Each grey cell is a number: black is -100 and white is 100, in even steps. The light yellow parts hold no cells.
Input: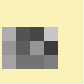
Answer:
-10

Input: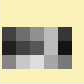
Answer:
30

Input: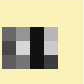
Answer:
-87

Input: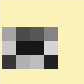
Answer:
48

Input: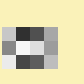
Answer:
-27

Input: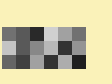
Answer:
36

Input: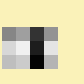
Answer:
-97

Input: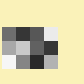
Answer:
-68

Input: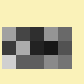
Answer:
8

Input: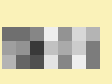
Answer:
87
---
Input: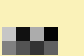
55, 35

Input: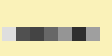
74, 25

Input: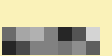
66, 39

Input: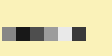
83, 22

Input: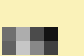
55, 36

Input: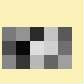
73, 63
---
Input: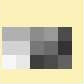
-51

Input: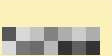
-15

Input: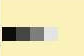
-2

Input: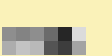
45

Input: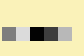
-98

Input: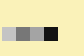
29

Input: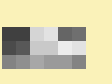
31

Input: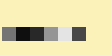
-69

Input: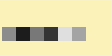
-6

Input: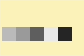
-26
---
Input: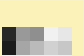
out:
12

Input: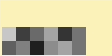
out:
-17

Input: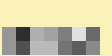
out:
37

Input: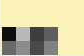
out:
-52

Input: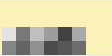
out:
50

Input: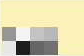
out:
53
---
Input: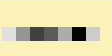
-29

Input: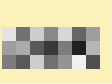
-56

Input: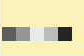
84

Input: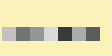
70

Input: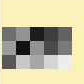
15

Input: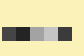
28

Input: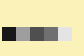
-38

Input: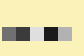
75
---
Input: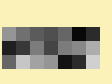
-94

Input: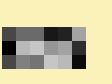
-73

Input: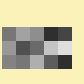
-63

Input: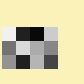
-93

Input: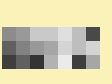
49

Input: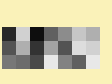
55

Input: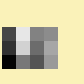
2

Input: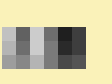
-76

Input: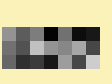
-90

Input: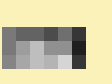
-13
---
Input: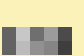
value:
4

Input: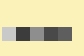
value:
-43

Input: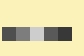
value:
-30

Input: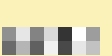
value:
80

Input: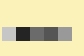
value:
-33

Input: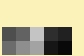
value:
-83
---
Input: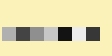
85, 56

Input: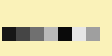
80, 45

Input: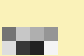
91, 73

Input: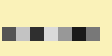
71, 53

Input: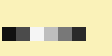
92, 49

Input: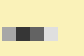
75, 31
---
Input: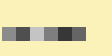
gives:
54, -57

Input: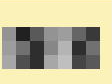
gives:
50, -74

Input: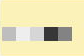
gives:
87, -57

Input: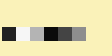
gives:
93, -91

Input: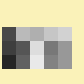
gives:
83, -71

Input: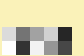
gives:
99, -70

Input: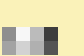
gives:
94, -52

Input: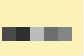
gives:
47, -62
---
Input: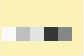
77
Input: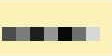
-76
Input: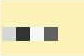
93
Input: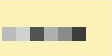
-36
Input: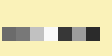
51
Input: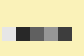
-25
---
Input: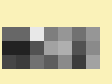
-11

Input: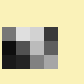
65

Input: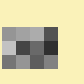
35

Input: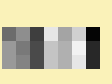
63

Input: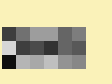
-21

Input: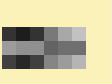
32

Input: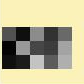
-61

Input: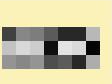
-69
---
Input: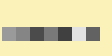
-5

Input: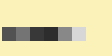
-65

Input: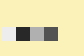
-36

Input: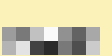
96

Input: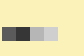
62

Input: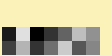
-60
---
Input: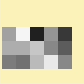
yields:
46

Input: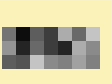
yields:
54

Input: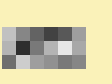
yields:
24

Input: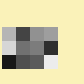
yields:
-29

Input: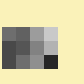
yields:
12

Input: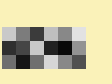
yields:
-13

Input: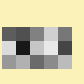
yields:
-17
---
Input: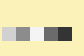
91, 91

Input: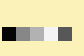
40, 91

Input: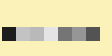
79, 79

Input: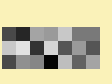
67, 77

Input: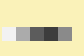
-28, 90

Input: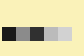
-62, 65

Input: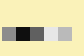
-25, 81
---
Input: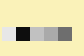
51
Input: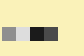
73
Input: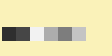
36
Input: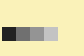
-12
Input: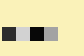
65
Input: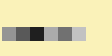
34
